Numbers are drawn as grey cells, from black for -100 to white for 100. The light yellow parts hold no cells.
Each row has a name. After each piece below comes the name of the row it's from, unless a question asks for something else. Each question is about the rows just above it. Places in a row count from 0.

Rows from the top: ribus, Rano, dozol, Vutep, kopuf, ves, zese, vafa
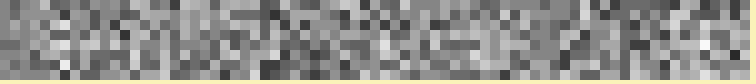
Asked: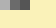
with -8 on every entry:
[ 31 -24 -41]
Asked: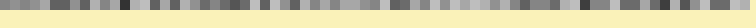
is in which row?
Vutep
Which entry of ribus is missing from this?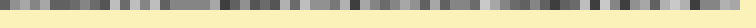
[-42]
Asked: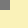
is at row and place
ribus, 74
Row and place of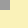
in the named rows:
Rano, 7

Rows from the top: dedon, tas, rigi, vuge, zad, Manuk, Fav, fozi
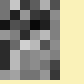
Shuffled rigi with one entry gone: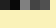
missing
[-85]
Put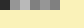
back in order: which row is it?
vuge
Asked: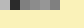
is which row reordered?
Manuk
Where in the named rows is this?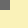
zad, 1
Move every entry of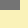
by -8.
[-17 -17]
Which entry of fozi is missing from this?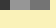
[27]
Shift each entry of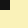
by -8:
[-93]

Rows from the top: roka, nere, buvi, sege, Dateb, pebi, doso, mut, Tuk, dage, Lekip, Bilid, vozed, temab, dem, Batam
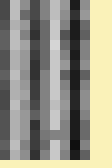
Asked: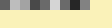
Dateb
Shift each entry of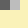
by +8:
[-17  56]
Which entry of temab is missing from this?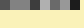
[-7]
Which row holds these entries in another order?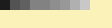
Bilid

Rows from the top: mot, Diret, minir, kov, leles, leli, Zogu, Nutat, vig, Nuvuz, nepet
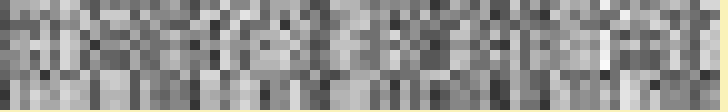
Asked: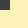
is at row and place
vig, 19
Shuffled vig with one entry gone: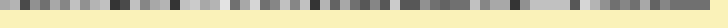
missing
[-51]
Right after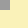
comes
[-42]
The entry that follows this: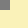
[68]
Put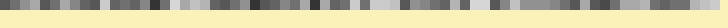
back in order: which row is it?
Nutat
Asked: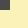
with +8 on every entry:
[-34]
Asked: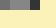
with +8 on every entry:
[ -4  13  13 -51]

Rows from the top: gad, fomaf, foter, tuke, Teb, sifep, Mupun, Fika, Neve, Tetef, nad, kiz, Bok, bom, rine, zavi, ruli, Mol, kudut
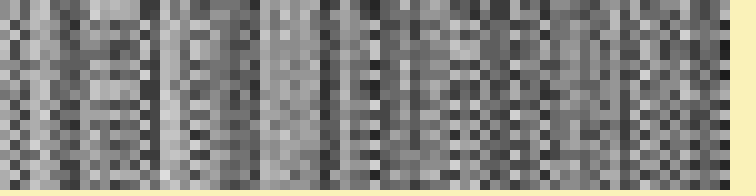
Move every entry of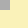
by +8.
[44]
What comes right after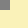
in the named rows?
[-44]
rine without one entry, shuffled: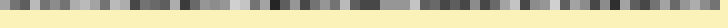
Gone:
[-36]

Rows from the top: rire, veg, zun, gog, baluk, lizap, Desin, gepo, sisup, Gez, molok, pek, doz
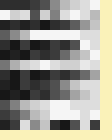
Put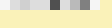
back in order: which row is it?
molok
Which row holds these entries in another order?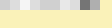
Desin
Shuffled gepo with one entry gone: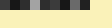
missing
[-45]
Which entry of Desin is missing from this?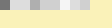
[82]
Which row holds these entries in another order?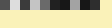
Gez
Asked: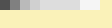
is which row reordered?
molok

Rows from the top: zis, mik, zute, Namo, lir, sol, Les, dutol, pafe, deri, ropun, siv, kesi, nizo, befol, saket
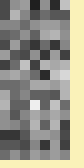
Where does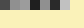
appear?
zis
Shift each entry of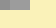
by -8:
[ 5 14 14]
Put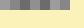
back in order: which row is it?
saket
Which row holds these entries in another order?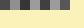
sol
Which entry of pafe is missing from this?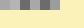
[-5]

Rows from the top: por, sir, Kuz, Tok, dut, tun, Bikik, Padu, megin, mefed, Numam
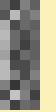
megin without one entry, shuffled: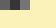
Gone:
[0]
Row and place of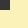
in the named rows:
megin, 1
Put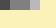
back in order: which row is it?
Padu
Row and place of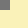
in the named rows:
megin, 2
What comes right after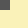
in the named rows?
[45]
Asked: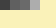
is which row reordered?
dut
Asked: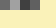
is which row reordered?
tun

